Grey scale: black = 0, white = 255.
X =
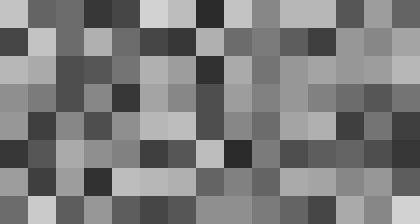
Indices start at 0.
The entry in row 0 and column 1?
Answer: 100
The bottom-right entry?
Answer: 210
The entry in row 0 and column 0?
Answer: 195
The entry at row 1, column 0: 70
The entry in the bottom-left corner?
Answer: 108
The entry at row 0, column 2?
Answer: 108
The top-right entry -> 100
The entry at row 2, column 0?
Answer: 183

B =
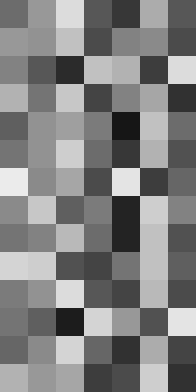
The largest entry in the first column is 235
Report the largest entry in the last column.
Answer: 228
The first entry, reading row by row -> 108
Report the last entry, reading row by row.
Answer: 49
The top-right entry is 87
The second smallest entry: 28
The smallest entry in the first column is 95
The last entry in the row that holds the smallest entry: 108
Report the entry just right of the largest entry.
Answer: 138
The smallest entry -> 22
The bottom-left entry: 178
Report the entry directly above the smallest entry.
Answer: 130
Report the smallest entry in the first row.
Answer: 55
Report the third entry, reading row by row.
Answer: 220
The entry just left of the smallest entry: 123
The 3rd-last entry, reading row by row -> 75

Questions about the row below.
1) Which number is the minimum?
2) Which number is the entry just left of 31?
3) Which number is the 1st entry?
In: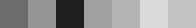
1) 31
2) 149
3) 108

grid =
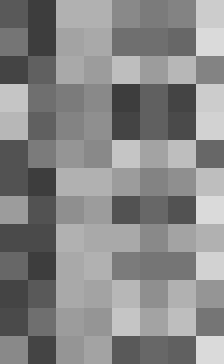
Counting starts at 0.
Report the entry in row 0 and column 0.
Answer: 89
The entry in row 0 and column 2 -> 177
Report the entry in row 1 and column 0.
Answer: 117
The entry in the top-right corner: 204
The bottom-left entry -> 137
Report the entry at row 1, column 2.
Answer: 163
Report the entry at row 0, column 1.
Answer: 61
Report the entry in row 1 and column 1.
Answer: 61
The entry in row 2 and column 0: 68
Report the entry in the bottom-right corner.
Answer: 218
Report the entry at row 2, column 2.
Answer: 169

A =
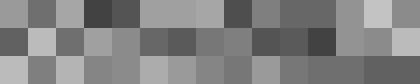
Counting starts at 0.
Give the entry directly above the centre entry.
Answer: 166
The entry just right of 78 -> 127
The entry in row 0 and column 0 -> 154
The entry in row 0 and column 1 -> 111
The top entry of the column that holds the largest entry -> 195
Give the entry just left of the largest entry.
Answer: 147
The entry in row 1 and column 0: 97
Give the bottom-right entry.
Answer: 97
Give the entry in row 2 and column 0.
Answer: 187
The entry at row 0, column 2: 166
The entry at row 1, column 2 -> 111
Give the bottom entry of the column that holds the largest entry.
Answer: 97

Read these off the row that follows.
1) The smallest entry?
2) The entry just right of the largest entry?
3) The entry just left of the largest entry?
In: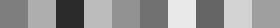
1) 43
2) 100
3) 113

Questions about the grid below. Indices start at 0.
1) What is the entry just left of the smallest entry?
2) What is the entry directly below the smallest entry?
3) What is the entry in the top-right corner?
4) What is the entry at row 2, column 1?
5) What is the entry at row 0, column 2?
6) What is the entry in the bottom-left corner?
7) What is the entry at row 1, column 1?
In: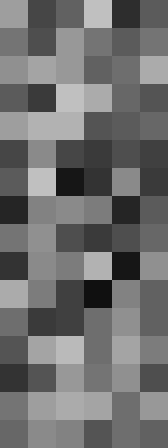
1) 64
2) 110
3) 91
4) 164
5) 97
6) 103
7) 78
